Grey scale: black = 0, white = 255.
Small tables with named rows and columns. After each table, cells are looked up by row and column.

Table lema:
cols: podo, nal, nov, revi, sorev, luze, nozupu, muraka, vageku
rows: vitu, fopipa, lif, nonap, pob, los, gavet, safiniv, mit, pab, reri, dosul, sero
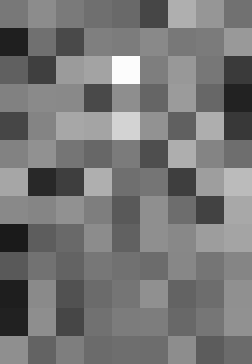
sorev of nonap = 142
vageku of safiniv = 168
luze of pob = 146
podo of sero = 143
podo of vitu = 120
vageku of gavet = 187
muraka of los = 132
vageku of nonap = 34
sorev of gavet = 111
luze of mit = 143
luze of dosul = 125
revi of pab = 119
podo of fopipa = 31
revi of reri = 107
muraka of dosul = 118
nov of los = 117
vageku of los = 110
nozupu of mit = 136

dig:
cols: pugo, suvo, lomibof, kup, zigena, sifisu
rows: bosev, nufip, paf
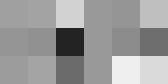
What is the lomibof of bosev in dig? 210
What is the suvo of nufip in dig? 145
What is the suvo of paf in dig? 164
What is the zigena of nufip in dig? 140
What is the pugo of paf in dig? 156
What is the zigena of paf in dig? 239
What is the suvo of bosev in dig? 163
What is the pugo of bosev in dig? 160
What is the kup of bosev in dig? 153
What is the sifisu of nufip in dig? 110
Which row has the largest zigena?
paf

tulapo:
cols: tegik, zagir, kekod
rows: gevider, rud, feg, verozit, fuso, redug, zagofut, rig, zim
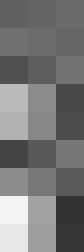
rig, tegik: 243
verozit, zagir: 139
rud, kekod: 102
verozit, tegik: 186
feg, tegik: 80
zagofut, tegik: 140
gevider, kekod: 107
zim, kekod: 55
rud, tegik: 112
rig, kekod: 51
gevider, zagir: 101
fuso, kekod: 76
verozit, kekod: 73
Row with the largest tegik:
rig

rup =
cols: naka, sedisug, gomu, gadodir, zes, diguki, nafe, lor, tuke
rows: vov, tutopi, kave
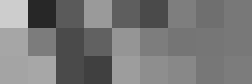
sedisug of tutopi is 124
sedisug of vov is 39
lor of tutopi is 118
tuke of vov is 120
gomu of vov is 90
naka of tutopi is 166
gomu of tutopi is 74
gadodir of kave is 64
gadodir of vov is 154
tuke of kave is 124

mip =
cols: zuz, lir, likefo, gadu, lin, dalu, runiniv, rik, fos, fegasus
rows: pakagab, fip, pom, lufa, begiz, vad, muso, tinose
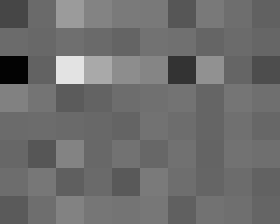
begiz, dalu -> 114
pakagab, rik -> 121
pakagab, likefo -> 155
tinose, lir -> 110
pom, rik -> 145
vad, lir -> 86
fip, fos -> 107
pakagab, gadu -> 131
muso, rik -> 101
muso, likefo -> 95
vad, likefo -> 131
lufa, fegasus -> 111
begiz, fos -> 112
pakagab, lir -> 106
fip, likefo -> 111
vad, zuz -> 103
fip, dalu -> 114
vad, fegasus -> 111
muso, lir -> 119

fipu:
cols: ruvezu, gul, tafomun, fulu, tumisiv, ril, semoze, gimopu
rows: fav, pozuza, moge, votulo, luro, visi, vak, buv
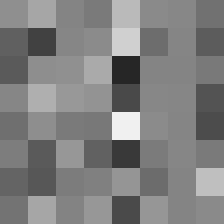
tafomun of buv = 131
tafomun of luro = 122
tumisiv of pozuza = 208
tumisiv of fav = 186
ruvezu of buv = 115
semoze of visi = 134
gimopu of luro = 76
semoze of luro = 133
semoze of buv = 132
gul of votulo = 175
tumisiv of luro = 240
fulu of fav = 122
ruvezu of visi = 125
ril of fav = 138
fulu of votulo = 147
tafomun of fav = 132
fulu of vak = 128
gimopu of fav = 113
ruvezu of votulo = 134

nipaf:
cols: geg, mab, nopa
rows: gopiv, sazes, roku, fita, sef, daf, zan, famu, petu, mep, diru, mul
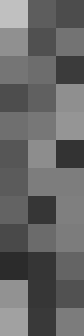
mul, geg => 161
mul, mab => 57
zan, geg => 91
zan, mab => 125
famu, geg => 99
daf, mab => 141
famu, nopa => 127
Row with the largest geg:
gopiv

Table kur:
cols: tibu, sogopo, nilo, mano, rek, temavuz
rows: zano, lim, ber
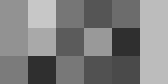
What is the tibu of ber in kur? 123
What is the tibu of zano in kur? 146
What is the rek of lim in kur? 47
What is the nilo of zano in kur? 118
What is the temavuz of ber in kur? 188
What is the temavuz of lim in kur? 188
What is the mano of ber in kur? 81
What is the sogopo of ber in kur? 47
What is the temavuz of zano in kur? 188
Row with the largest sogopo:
zano

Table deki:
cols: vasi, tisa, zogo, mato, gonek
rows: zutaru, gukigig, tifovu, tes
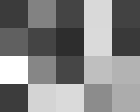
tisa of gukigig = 68
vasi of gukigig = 96
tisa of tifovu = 134
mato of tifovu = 191
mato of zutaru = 217
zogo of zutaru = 68
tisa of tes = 212
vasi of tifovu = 255
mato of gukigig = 218
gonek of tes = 172
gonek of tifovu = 179
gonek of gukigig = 57
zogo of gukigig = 45
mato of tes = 140
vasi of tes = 60
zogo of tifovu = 70
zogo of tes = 218
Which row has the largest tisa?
tes

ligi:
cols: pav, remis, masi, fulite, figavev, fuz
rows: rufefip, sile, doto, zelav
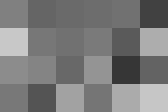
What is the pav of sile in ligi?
200
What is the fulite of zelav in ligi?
117
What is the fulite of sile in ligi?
122
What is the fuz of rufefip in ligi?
65
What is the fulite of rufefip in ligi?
109
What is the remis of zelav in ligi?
84
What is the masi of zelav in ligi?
162
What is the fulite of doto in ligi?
148
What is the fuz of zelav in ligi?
198
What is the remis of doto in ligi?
132
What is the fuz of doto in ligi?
99
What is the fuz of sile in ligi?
173
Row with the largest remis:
doto

